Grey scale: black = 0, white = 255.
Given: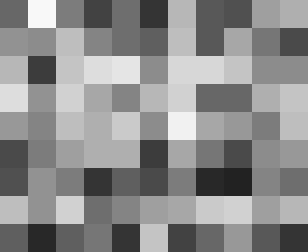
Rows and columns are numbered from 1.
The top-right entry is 175
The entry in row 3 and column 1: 183
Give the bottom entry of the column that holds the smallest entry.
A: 152
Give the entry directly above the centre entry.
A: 183
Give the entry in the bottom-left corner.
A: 95
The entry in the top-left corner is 103
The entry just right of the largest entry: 124
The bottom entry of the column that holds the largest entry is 40
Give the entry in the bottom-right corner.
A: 52
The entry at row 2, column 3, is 190
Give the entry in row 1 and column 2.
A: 248
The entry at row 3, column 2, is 60
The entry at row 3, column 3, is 196
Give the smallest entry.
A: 34
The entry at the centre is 140
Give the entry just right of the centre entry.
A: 241
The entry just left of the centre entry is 202
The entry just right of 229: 140
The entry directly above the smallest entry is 74
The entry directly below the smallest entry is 209

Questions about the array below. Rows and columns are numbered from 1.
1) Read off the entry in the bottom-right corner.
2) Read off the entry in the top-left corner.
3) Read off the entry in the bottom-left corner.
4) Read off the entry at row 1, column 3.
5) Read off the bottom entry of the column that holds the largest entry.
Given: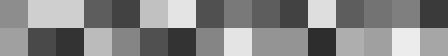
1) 166
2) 141
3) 160
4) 207
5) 236

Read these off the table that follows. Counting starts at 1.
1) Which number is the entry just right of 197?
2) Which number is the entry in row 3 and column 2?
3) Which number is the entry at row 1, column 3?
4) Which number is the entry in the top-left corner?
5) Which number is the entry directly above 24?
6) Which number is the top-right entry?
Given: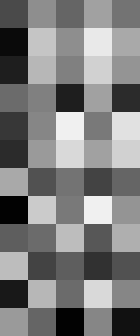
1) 142
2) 183
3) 101
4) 74
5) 189
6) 115

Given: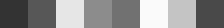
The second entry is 87
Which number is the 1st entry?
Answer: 51
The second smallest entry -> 73

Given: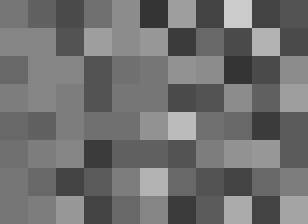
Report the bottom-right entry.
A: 164
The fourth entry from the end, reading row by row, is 91
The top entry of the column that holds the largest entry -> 203
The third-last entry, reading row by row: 171
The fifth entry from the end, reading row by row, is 59
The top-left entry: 118
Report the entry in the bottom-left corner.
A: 118
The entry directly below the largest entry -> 75
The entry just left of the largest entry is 67
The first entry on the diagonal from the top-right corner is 83
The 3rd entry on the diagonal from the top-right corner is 52
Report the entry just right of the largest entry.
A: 67
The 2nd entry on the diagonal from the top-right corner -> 179
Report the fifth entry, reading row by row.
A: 140
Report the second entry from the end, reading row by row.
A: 67
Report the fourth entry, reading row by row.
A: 112
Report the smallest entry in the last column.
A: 75

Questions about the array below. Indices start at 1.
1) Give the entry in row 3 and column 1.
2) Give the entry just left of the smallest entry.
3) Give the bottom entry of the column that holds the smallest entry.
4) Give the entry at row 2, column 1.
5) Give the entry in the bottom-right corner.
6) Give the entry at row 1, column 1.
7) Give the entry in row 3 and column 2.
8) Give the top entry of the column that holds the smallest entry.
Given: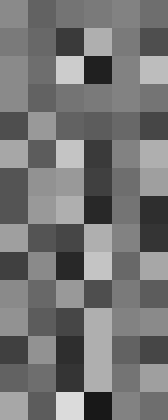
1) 138
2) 219
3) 24
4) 122
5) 110
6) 138
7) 110
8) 122

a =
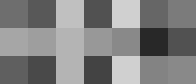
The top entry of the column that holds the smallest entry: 102
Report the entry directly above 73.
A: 158
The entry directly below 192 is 180
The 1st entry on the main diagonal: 110
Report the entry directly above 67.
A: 152
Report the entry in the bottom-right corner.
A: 137

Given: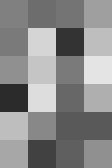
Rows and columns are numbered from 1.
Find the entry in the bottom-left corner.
167
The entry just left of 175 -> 103
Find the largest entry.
228
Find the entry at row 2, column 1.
122
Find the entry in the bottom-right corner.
144
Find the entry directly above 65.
136
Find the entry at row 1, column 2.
109
